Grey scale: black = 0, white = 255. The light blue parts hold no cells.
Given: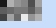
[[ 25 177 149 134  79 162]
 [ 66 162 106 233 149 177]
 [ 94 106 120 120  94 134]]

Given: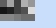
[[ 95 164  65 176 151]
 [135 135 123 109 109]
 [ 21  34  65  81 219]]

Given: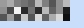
[[155 171 127 114  99 186 127  85 143 186]
 [ 85 155  71 201  85 217  99 171 217  16]
 [143  71 243  42 114  42 186  99 143  29]]

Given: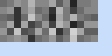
[[122 165  51 165  66  95 150  66 180 150  37  79 150 150]
 [135 150  51 135 165 108 122  51 180 122  66 108 135 135]
 [122 135 150 135  51 108 122 150  95 122 196 108 122 135]
 [108 122 150 135 180 135 135 165  95 135  37 122 122 135]
 [108  95  51 108 196 135 108  37 165 122 180 122 108  95]
 [150  79 196  79  95 165 108 196  51 108 209 165  95  95]]

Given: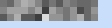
[[133 162 162 162 133 162  62 162 133 117 148  75 104 148]
 [ 90 133 175  90  90  62 219 148 148 117 148 175 104 133]
 [117 104 148 175 162 133  90 117  90 133 117 104 104 117]]

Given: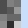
[[ 77 128 116]
 [128 104 104]
 [ 77  89 152]
 [140  46 205]]

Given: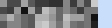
[[133 177 133 104  89 177 177 149 104 189 161 161 117  18]
 [ 89 133 133 104  89 189 202 161 117 177 117 104 117  32]
 [149  73  73 161  89  60  60  48  48 133  60 133  73 202]
 [ 73  60 149  18 161  73 189 161 104 133 104  60 117 117]]

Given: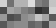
[[ 76 165 153 128 113  47  63 209]
 [ 88 128 140 140 100 113  76 165]
 [209 113 179 179 221 128 113 195]
 [153  76  88 140 153 195 165  88]]
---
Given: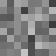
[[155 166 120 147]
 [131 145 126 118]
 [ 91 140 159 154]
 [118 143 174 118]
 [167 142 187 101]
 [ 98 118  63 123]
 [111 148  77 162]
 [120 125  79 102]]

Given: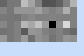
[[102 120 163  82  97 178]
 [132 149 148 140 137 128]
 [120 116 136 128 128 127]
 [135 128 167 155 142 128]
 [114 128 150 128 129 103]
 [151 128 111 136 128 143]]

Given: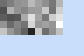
[[110 145 186 143 181]
 [ 80 147 155 200 207]
 [ 93  87 224 121 226]
 [147 132 213 161 255]
 [196 126  35 110 193]]

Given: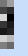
[[118]
 [ 67]
 [214]
 [ 54]
 [ 24]
 [210]
 [127]]

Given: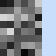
[[ 24 114 117]
 [ 94 162 109]
 [212 146 128]
 [ 56 135  80]
 [161  74 110]
 [123  83  85]
 [ 94  92 159]
 [ 48  97  47]]

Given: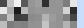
[[ 73 242 150  47 149 230]
 [232  28 147 149 148  45]
 [129  61 139 179 146  70]
 [189 132 146 196 147 135]]
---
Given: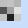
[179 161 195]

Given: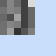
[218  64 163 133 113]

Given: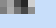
[207  71]

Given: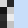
[39 21]

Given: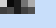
[172  63]

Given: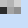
[210 163]

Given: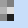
[127 181]

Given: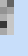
[100 147]

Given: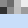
[237 192]
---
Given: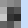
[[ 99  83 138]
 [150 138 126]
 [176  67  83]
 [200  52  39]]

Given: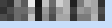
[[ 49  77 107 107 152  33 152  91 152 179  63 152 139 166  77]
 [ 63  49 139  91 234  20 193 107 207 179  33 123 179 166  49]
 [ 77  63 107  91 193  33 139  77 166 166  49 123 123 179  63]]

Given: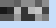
[[ 24  40 185  53 185 197  67]
 [ 82  82 155  53  53 155 125]
 [110 110  95 141 141  95 141]]

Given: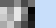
[[ 99  99 142  72 113]
 [170 201 127  72  31]
 [201 170 230 113  18]
 [214 155 230 142   5]]

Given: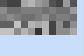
[[ 83  67  67 167 180 154 140  83  67 154  83]
 [ 97  97 194  97 180 167 180  67 140  83 140]
 [125 140 125 112 112 125 140 112 125 125 112]
 [140 112 112 125 125 125 112 125 112 112 154]
 [194 194 140 180 154  51 180  67 140 140 167]]

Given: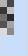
[[ 55 191]
 [ 83 164]
 [110  43]
 [179  71]
 [218 138]]

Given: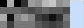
[[  1 173   1  47 157 144 185 197 144 157]
 [103 103 103  89  74  89 103  89  89  74]
 [132  62 119 119 119  89  74  62  74 103]
 [173  17 132 157 132  62  47  17  47 119]]

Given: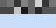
[[ 70  70 195  25 100  40  84  84]
 [100 116  54 129 100 209  54 116]]

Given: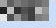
[[ 34 190  48  80  64 190 149]
 [163  95 124 108  95 108 124]
 [229  80 149  95  64 124 136]]
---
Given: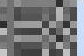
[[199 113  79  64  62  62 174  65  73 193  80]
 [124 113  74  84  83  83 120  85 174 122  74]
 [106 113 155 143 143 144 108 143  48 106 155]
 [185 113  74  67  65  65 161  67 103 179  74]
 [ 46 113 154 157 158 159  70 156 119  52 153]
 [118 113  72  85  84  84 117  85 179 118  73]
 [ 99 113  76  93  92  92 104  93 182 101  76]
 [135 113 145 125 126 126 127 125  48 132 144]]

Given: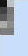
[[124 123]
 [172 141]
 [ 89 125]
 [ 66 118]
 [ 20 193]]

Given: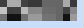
[[113  17  18 112 154 154 115 114 102  18 154]
 [195  63  64 186 134 135 108 107 102  65 134]
 [ 62 171 170  66  56  56 103 103 102 169  57]]

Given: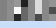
[[129 141  39 104 136  75 136 149]
 [129 141 252 104 136 218 136  79]
 [129 141 151  33 136 218 136 146]]

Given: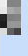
[[219  96  67]
 [ 30 151 150]
 [ 39 127 131]
 [230 170 159]
 [237 131 132]]

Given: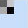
[[172   7]
 [ 97 199]]

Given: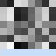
[[220 248   9  24 110 157 230  34]
 [ 85  57 191 174 147  95  80 166]
 [180 163  81  71 165  84 183  70]
 [131 163 104 122  85 184 134 129]
 [203 231  27  43 106 161 211  53]
 [198 227  32  48 101 165 206  57]
 [ 57  32 222 210 151  98  48 202]]

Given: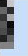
[[130 130]
 [ 34  95]
 [ 76  36]
 [ 87  12]
 [ 53 170]
 [103  44]
 [ 26 198]]

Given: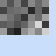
[[156  57  32 144 172 134 207]
 [ 91 102  81 101 146 215  58]
 [137 114  93  53 132 108 163]
 [ 68 106 112 120  41 104  56]
 [127  84 124  69 136 105 136]]
